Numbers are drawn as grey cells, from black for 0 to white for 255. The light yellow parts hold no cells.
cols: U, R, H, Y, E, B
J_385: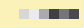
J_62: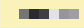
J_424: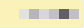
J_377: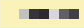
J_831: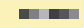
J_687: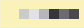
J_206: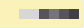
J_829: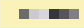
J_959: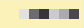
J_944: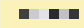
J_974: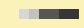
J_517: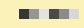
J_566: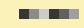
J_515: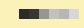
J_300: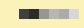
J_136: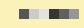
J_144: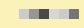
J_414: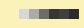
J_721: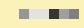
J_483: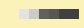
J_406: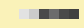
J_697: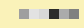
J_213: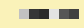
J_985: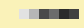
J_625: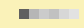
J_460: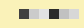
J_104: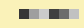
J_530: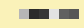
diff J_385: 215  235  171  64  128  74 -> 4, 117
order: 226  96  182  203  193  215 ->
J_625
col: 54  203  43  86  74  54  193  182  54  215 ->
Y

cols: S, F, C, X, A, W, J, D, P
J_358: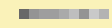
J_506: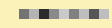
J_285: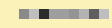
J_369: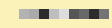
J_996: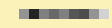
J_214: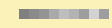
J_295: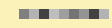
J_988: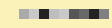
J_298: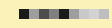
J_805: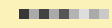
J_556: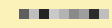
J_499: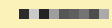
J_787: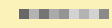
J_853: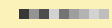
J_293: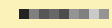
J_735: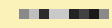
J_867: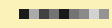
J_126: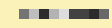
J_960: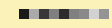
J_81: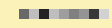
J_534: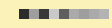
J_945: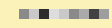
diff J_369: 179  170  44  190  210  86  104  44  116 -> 4, 221
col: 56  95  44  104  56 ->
S
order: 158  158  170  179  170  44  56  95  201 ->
J_534
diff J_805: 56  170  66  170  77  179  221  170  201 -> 4, 86
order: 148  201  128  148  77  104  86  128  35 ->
J_293

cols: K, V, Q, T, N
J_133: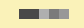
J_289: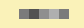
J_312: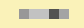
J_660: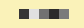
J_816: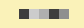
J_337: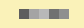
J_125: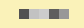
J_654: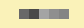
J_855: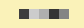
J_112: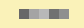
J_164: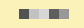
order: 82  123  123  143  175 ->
J_289
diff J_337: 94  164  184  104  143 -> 3, 113
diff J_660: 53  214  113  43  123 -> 1, 224
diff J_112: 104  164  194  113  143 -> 2, 184
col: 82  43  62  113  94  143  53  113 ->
T
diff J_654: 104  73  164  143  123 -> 4, 132

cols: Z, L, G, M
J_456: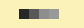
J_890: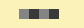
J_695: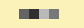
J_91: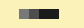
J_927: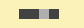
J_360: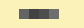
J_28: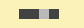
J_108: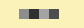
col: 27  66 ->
M
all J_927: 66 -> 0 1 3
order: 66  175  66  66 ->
J_927
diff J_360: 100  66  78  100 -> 3, 110
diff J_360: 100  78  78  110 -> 1, 66

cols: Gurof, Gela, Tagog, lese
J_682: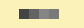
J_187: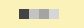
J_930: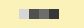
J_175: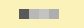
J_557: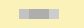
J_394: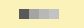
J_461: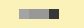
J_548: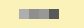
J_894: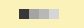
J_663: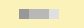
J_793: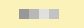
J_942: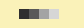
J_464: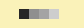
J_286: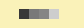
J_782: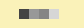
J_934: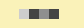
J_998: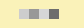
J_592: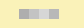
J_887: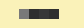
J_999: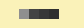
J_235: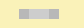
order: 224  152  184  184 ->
J_663
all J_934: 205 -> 0
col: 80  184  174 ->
Gela

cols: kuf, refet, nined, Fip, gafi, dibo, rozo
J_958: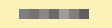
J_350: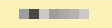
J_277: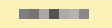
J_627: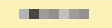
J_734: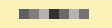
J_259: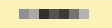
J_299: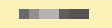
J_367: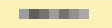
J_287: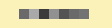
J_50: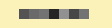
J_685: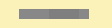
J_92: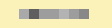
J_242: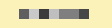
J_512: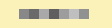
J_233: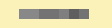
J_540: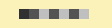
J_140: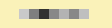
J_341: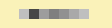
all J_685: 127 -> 3 4 5
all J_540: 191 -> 2 4 6
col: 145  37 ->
Fip
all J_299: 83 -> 5 6
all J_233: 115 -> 2 3 6
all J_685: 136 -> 0 1 2 6

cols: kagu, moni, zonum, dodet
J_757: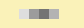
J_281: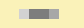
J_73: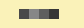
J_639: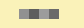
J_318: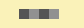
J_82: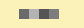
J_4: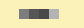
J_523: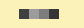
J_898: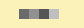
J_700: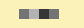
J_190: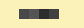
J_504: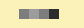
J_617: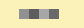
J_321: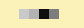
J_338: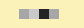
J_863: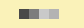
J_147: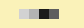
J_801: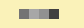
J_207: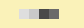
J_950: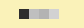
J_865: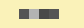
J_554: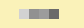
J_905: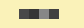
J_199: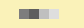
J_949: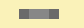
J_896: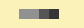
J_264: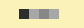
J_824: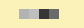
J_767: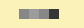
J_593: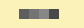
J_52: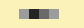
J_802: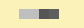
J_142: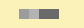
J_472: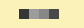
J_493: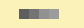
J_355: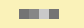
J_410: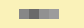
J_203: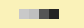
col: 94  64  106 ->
dodet
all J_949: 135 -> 1 2
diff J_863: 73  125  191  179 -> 2, 201
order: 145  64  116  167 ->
J_801
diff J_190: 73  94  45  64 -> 1, 85
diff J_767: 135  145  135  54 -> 1, 156
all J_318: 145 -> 1 3

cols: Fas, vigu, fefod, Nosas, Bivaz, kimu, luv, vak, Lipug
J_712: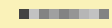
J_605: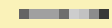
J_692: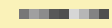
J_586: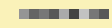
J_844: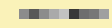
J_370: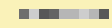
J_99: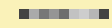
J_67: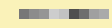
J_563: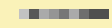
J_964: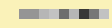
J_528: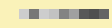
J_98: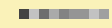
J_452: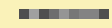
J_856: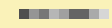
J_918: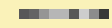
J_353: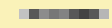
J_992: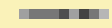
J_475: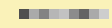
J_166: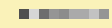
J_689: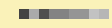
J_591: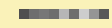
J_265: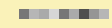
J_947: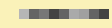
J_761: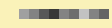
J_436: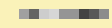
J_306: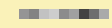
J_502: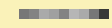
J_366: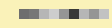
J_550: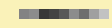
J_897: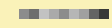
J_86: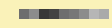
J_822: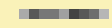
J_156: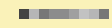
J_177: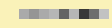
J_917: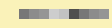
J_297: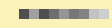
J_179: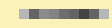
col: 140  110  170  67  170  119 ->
Fas
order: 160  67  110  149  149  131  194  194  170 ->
J_98
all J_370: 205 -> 1 6
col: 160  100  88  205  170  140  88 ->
vigu
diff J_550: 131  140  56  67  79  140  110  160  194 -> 4, 88
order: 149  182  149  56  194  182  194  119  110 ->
J_964

